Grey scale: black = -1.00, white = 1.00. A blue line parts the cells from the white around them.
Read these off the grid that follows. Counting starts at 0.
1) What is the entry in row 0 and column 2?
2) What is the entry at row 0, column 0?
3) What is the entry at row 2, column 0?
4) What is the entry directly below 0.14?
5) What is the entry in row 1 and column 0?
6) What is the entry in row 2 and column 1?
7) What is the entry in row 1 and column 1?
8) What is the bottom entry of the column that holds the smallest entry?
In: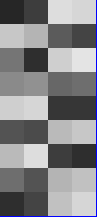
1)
0.73
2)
-0.70
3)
-0.08
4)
0.68
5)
0.56
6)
-0.64
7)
0.41
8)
-0.64

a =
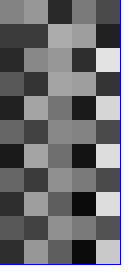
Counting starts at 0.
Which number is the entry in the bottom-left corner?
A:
-0.64
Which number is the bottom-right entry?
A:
0.57
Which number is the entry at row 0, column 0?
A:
0.02
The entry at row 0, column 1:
0.18
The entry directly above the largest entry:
-0.74
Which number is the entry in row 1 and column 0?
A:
-0.54
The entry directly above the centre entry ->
-0.09
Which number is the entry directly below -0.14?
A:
0.13
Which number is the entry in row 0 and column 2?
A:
-0.69
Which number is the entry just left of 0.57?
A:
-0.91
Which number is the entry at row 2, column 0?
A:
-0.69
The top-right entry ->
-0.42

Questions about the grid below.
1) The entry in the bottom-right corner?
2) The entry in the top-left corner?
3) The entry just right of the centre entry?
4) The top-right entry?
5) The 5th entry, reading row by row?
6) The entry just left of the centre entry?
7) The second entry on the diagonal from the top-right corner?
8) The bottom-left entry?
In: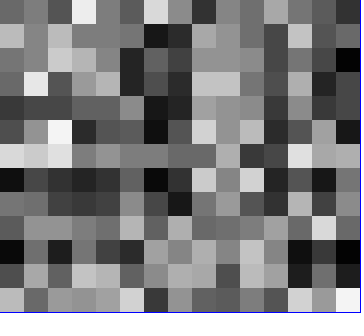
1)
0.91
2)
-0.18
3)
-0.18
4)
-0.61
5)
-0.02
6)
-0.02
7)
-0.34
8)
0.47

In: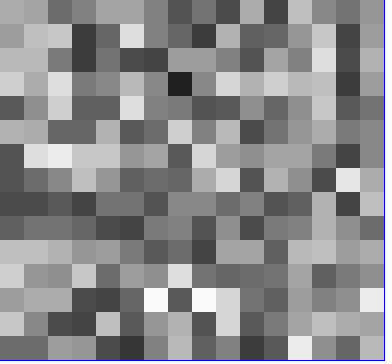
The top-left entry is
0.35
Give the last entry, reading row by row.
0.45
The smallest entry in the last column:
-0.15
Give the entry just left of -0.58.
-0.41
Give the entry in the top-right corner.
0.18
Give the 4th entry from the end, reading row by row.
0.85
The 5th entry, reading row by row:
0.29
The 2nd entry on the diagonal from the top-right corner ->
-0.47
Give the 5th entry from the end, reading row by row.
-0.30
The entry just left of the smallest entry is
0.07
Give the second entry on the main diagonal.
0.50
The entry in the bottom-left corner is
-0.15
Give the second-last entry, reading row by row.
-0.20
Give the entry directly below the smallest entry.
-0.04
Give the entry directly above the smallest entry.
0.23
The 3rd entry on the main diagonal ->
-0.04
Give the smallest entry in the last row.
-0.58
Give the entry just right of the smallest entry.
0.07
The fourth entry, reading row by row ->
0.01
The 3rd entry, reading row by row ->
-0.15
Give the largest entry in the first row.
0.50
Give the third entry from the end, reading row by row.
0.12
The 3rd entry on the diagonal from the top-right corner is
0.74

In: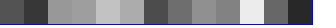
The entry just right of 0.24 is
0.52
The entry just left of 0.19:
-0.57
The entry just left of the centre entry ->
0.35
